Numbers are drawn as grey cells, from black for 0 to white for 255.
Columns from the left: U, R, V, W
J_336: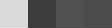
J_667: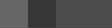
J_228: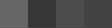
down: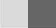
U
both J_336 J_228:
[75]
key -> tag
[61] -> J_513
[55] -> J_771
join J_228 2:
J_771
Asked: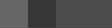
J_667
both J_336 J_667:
[75]

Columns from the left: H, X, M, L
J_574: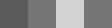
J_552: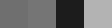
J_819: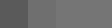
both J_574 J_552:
[117]
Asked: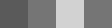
J_574
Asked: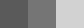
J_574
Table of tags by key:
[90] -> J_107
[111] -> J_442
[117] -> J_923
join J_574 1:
J_107

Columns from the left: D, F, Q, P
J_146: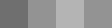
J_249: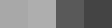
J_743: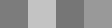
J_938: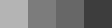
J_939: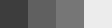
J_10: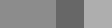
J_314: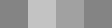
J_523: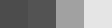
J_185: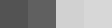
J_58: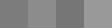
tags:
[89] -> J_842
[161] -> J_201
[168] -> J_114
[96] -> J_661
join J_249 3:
J_842
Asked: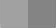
J_314

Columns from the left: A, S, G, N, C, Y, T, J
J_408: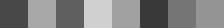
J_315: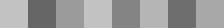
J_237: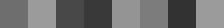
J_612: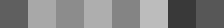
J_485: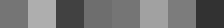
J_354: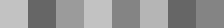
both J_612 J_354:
[132]
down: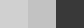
N
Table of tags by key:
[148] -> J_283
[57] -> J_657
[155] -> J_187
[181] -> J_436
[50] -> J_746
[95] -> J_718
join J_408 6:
J_657
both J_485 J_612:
[174]
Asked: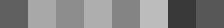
J_612

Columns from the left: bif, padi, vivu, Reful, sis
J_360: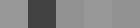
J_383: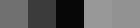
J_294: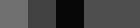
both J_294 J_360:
[65]
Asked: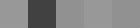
J_360
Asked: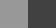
J_360

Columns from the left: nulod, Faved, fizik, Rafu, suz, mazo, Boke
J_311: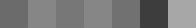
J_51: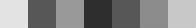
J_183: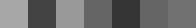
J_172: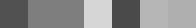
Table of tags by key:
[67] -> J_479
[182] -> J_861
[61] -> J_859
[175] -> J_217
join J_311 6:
J_859
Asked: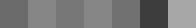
J_311

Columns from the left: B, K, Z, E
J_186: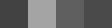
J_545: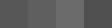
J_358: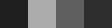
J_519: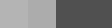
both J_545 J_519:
[80]
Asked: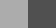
J_519
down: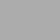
K
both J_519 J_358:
[172]
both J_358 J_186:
[95]
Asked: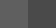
J_186

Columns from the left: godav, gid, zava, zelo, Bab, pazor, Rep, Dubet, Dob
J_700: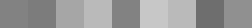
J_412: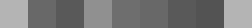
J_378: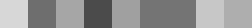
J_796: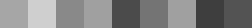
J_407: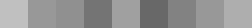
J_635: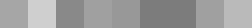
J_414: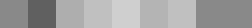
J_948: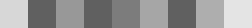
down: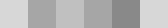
godav
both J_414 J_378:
[174]
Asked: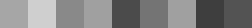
J_796
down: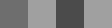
Bab

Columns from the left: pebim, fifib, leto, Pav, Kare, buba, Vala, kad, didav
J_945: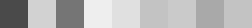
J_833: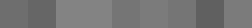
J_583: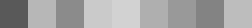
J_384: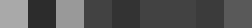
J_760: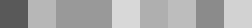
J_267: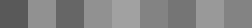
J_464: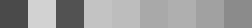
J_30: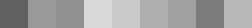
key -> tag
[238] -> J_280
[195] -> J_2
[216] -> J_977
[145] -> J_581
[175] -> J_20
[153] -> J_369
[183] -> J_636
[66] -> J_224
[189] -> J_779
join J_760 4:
J_369
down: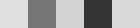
Kare
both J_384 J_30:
[153]

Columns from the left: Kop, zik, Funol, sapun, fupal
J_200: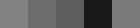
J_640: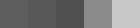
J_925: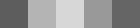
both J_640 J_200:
[93]
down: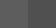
Funol
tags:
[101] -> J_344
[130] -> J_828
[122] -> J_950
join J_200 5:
J_950
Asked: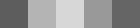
J_925
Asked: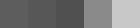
J_640

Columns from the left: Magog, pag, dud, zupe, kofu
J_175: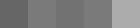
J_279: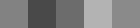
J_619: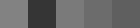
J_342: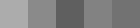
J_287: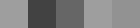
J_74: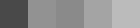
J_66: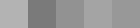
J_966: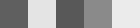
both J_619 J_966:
[95]
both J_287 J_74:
[146]
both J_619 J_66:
[122]
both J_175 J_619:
[122]
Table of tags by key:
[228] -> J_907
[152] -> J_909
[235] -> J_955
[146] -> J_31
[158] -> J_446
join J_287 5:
J_31

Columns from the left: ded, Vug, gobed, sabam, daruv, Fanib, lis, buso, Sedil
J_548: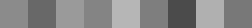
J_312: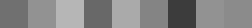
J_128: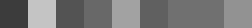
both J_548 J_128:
[104]
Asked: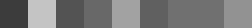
J_128
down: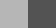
gobed
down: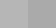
daruv
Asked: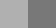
J_548
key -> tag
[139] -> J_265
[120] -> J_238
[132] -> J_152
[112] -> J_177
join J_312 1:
J_177

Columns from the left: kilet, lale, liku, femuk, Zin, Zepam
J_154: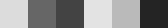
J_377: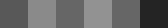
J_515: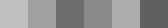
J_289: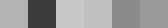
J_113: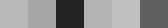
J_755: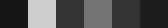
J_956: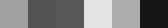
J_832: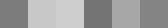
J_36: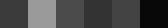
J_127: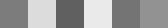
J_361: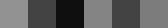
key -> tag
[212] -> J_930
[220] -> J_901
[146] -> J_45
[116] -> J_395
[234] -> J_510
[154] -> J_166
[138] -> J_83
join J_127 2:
J_901
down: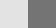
femuk
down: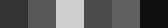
liku
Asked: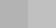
J_113
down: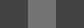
Zin
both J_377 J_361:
[146]
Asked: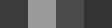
J_36

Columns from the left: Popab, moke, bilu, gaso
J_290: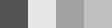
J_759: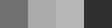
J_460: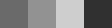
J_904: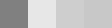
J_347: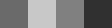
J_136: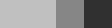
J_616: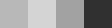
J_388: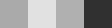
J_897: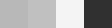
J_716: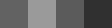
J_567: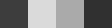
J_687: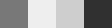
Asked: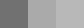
J_759
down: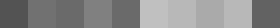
Popab
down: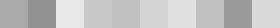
moke
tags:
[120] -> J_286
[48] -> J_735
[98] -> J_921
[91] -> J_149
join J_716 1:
J_921
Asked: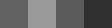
J_716
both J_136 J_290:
[192]

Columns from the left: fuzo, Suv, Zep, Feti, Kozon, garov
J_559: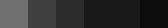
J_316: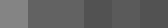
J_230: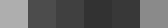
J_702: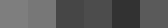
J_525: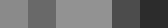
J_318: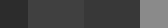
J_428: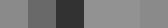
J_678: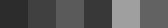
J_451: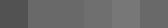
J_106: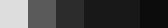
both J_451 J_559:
[111]
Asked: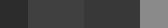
J_318
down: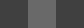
Suv
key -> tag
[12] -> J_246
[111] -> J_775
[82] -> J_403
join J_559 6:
J_246
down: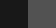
Feti
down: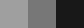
Kozon
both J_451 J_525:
[105]

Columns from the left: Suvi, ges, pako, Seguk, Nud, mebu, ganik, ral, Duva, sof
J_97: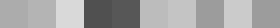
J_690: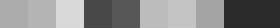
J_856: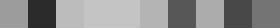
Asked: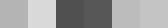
J_97
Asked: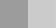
J_97
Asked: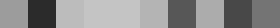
J_856
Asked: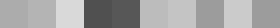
J_97
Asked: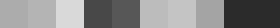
J_690

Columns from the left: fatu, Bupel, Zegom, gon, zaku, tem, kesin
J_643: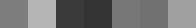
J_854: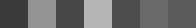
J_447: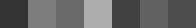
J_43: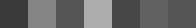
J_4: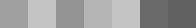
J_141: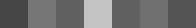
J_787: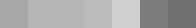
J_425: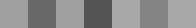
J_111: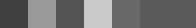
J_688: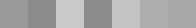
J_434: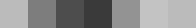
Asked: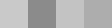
J_688
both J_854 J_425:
[105]
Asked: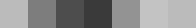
J_434
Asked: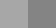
J_425
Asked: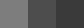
J_434
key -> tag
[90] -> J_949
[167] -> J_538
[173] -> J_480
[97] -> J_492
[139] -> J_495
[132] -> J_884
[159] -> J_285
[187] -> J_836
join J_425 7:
J_538

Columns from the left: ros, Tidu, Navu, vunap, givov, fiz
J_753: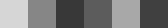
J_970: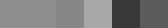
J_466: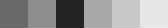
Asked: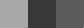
J_970
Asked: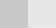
J_466
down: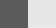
fiz
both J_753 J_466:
[168]
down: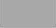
vunap
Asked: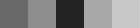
J_466
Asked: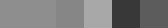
J_970

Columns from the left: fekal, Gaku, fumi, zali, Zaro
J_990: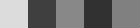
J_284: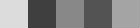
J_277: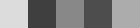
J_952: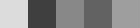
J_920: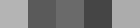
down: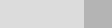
fekal
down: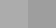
Zaro
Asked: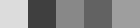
J_952
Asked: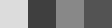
J_284

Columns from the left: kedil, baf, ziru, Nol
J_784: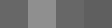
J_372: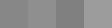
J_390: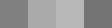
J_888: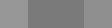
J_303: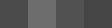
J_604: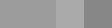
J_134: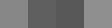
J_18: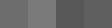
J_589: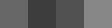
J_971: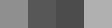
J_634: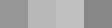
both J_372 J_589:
[135]
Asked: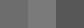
J_18
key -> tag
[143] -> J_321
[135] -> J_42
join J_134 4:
J_321
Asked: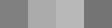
J_390
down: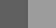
Nol
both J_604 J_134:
[135]
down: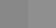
Nol

